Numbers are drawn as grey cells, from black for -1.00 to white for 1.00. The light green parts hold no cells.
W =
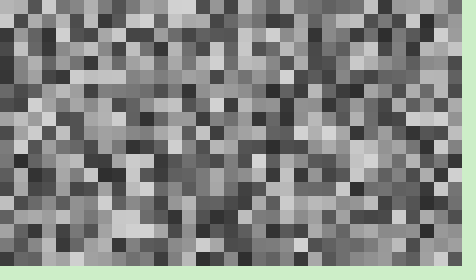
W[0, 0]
0.42
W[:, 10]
[0.27, 0.64, -0.45, -0.11, 0.43, 0.13, -0.14, 0.11, -0.61, -0.01, -0.47, 0.52, -0.33, 0.62, -0.10, -0.15, 0.65, -0.29, -0.02]
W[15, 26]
-0.45
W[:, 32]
[-0.14, 0.20, 0.22, 0.54, -0.41, -0.24, -0.41, 0.34, 0.15, 0.49, 0.02, -0.58, 0.63, -0.09, -0.12, -0.38, 0.13, 0.25, -0.31]
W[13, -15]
-0.34
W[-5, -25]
-0.24
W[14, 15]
-0.23
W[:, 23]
[-0.24, 0.08, 0.08, -0.10, -0.37, -0.49, -0.20, -0.57, 0.06, 0.66, 0.35, -0.34, -0.46, -0.19, 0.39, -0.31, 0.05, -0.24, -0.32]
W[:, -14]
[-0.20, -0.52, 0.62, -0.16, 0.07, -0.01, -0.64, 0.15, -0.19, -0.23, -0.64, -0.26, -0.55, 0.42, -0.28, -0.05, -0.60, -0.03, -0.23]
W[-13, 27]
0.05
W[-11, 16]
-0.12
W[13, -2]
0.56
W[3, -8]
0.28
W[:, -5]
[0.21, -0.44, -0.05, 0.00, -0.03, -0.20, -0.39, 0.35, -0.44, -0.28, 0.29, -0.14, 0.02, -0.25, -0.18, 0.60, 0.09, 0.47, -0.14]
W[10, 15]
0.43
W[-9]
[-0.03, 0.61, -0.34, 0.25, -0.10, -0.19, -0.41, 0.25, -0.06, -0.60, -0.47, -0.23, 0.62, 0.06, -0.37, 0.43, 0.30, -0.34, -0.37, -0.64, -0.39, -0.42, 0.14, 0.35, 0.14, 0.57, 0.45, 0.15, 0.29, -0.08, -0.61, 0.58, 0.02]
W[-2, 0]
-0.04
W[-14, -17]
0.11
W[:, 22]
[-0.11, -0.23, -0.59, -0.43, -0.42, -0.29, 0.44, 0.12, 0.45, 0.38, 0.14, -0.30, 0.17, -0.18, 0.45, 0.25, 0.33, -0.37, 0.32]
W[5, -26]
0.52
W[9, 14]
0.52
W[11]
[-0.07, -0.64, -0.22, 0.06, 0.35, 0.47, -0.50, -0.51, 0.29, 0.59, 0.52, -0.55, -0.33, -0.13, -0.27, -0.41, -0.01, -0.39, 0.66, -0.26, 0.35, 0.08, -0.30, -0.34, 0.00, 0.52, 0.65, 0.21, -0.14, 0.41, -0.32, -0.06, -0.58]
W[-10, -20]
-0.28
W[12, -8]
0.57
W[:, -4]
[0.23, 0.57, -0.30, -0.56, -0.26, -0.15, 0.36, -0.26, 0.60, -0.59, -0.08, 0.41, -0.40, -0.22, -0.34, -0.37, 0.13, -0.40, -0.26]
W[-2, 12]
0.08
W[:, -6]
[-0.55, -0.06, -0.64, -0.44, 0.11, -0.22, 0.05, -0.44, -0.49, 0.23, 0.15, 0.21, -0.25, -0.10, -0.48, -0.42, 0.08, 0.20, 0.21]
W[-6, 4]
0.22
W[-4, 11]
-0.31
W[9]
[-0.41, 0.27, 0.60, -0.34, 0.50, -0.36, 0.15, 0.26, 0.22, 0.06, -0.01, 0.32, 0.48, -0.28, 0.52, -0.51, 0.13, 0.27, 0.39, -0.23, -0.27, 0.65, 0.38, 0.66, 0.31, -0.58, -0.13, 0.23, -0.28, -0.59, -0.33, -0.40, 0.49]
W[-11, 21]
0.12
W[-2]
[-0.04, -0.34, 0.06, 0.46, -0.55, -0.19, 0.25, 0.40, -0.56, 0.01, -0.29, -0.32, 0.08, 0.17, 0.61, 0.31, -0.40, -0.38, -0.04, -0.03, 0.10, 0.65, -0.37, -0.24, -0.13, -0.18, -0.03, 0.20, 0.47, -0.40, 0.24, 0.12, 0.25]

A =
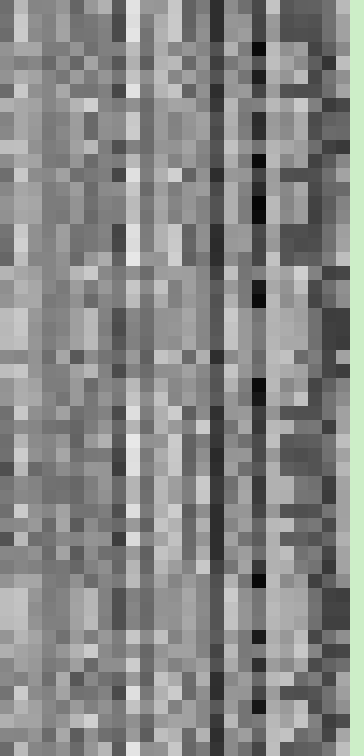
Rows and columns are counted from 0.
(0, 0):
-0.14
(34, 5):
-0.19
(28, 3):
0.06
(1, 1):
0.58
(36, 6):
-0.10
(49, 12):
0.59
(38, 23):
-0.20
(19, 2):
0.24
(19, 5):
0.43
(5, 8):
-0.07
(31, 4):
0.17
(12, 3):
0.07
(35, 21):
-0.08
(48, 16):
0.07
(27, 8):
-0.02
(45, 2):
0.29
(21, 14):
0.09
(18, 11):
0.16
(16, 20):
-0.39
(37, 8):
-0.18
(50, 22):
-0.40
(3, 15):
-0.36
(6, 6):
-0.09
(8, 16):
0.38
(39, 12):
0.42
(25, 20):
0.51
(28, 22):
-0.41
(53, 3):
0.01
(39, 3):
-0.16
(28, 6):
-0.07
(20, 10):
0.08
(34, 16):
-0.12
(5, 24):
0.13
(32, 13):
-0.24
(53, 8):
-0.29
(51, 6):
0.63
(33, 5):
-0.03
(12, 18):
-0.47
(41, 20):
0.09

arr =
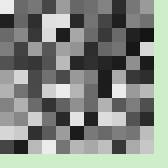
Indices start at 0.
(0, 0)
0.84
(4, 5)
-0.70
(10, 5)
0.43
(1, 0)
-0.75
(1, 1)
-0.20
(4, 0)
-0.36
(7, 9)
-0.02
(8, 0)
0.23
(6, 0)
0.40
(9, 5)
-0.79
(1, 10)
-0.11
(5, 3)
-0.11
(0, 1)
-0.17
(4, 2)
-0.58
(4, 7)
-0.71
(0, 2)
-0.07
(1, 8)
-0.76
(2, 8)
-0.17
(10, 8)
-0.56
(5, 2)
-0.43
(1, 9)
0.02
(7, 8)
-0.30
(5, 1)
0.67
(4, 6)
-0.62
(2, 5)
0.31
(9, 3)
-0.29
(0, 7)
0.03
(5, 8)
0.33
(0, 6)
-0.13
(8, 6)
-0.74
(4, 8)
-0.78
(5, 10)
-0.64
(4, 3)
-0.35
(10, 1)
-0.78
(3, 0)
-0.02

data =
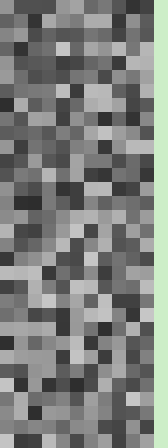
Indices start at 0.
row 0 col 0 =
0.16
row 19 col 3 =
-0.55
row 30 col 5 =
0.08
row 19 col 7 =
-0.52
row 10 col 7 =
-0.56
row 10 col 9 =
0.45
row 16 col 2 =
-0.49
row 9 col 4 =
-0.01
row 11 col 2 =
0.21
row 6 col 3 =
-0.03
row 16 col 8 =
-0.31
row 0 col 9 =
-0.60
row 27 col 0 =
0.54
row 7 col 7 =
0.43
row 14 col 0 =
0.03
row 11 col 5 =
0.29
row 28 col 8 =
-0.35
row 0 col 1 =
-0.37
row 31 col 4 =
0.05
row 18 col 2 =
0.13
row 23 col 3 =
0.34
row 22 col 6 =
0.44
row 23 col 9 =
0.39
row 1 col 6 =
0.35
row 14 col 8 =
-0.05
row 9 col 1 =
-0.23
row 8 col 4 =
-0.50
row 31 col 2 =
-0.49
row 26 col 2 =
0.15
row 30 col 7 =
-0.41
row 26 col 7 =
0.11
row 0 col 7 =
-0.06
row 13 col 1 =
-0.27
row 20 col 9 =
-0.14
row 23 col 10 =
-0.37
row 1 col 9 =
0.12
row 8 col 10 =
0.07
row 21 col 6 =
-0.22
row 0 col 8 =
-0.33

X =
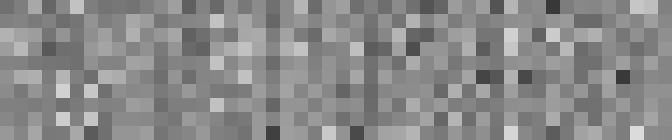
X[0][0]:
-0.12
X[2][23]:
0.32
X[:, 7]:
[-0.09, -0.01, 0.25, 0.29, 0.03, 0.40, -0.12, 0.01, -0.11, -0.12]
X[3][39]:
-0.06
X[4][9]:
0.27
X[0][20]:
0.10
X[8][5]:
0.01
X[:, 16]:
[0.13, 0.15, -0.07, 0.36, 0.07, 0.15, -0.07, 0.11, -0.09, -0.02]
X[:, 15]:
[-0.18, 0.52, 0.07, 0.22, 0.52, 0.05, -0.04, 0.51, 0.04, 0.00]
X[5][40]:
0.15
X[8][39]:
0.34
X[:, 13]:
[-0.25, 0.04, -0.24, -0.17, 0.01, -0.14, 0.19, -0.01, 0.21, 0.05]
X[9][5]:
0.32
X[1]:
[0.00, 0.03, -0.04, 0.01, -0.14, -0.08, 0.15, -0.01, 0.04, 0.31, 0.22, -0.08, 0.01, 0.04, 0.07, 0.52, 0.15, 0.30, 0.11, -0.19, 0.10, 0.18, 0.04, 0.16, 0.02, 0.13, -0.10, 0.14, -0.09, 0.40, 0.04, 0.21, -0.03, 0.11, -0.02, 0.04, 0.11, 0.13, 0.07, 0.16, 0.21, -0.17, -0.17, 0.00, 0.15, 0.05, 0.24, 0.07]
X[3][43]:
0.10
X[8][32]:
0.41
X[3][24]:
0.06
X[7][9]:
0.23
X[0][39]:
-0.56
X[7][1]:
0.00
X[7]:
[0.00, 0.00, -0.03, 0.01, -0.11, -0.04, 0.07, 0.01, 0.02, 0.23, 0.19, -0.14, -0.01, -0.01, 0.01, 0.51, 0.11, 0.20, 0.11, -0.20, 0.16, 0.16, 0.00, 0.17, 0.08, 0.11, -0.16, 0.15, -0.08, 0.35, 0.09, 0.20, -0.02, 0.04, -0.06, -0.01, 0.11, 0.13, 0.10, 0.22, 0.18, -0.12, -0.11, 0.03, 0.20, 0.01, 0.19, 0.08]
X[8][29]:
0.10
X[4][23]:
0.15
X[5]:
[0.13, 0.34, 0.37, -0.03, 0.41, 0.00, -0.14, 0.40, 0.35, 0.11, 0.01, -0.13, 0.16, -0.14, 0.04, 0.05, 0.15, 0.51, 0.14, -0.02, 0.23, 0.22, 0.04, 0.16, -0.01, 0.30, -0.13, 0.23, 0.05, 0.09, 0.05, -0.04, 0.01, 0.29, -0.46, -0.32, 0.39, -0.43, -0.11, -0.02, 0.15, -0.12, 0.14, 0.30, -0.55, -0.06, 0.07, 0.04]
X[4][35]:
-0.05
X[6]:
[0.09, -0.05, 0.16, 0.02, 0.64, -0.08, 0.56, -0.12, 0.11, 0.07, 0.09, -0.04, 0.03, 0.19, 0.05, -0.04, -0.07, -0.03, 0.22, 0.04, 0.28, 0.05, 0.21, 0.06, -0.21, 0.00, -0.18, 0.05, 0.10, 0.10, 0.14, -0.18, 0.37, -0.09, 0.31, -0.11, 0.24, -0.03, -0.08, 0.24, 0.00, 0.18, -0.10, 0.25, -0.02, 0.02, 0.14, 0.14]
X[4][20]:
0.12
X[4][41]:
-0.12
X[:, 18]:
[0.09, 0.11, 0.33, 0.30, 0.10, 0.14, 0.22, 0.11, 0.20, 0.20]
